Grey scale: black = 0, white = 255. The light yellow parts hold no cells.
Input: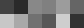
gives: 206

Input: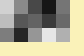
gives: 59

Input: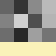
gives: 78

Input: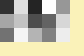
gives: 99

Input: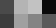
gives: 132

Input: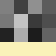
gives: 58

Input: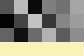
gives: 134
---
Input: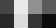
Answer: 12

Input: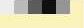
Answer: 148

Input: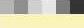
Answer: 52

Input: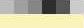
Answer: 203

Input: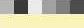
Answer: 77

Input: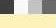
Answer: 105
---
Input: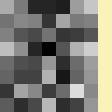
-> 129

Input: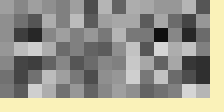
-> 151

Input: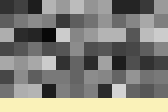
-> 127

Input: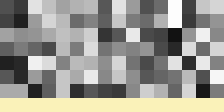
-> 148

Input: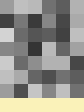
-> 170

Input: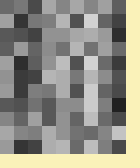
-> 66

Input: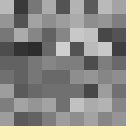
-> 126
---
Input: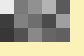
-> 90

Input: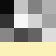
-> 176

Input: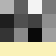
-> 121

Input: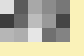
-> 119

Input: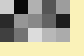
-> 157

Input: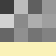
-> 151

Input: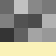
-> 121

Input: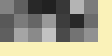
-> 123
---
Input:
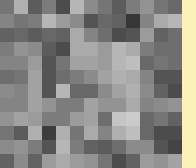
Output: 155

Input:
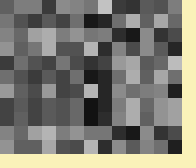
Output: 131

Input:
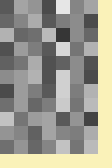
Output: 194

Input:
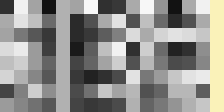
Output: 148

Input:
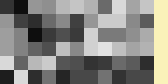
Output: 51
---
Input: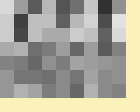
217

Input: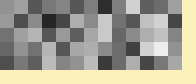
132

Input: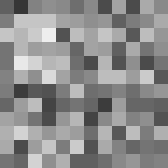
150

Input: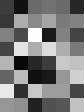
68

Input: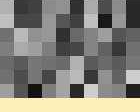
98

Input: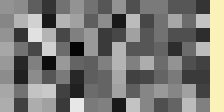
45
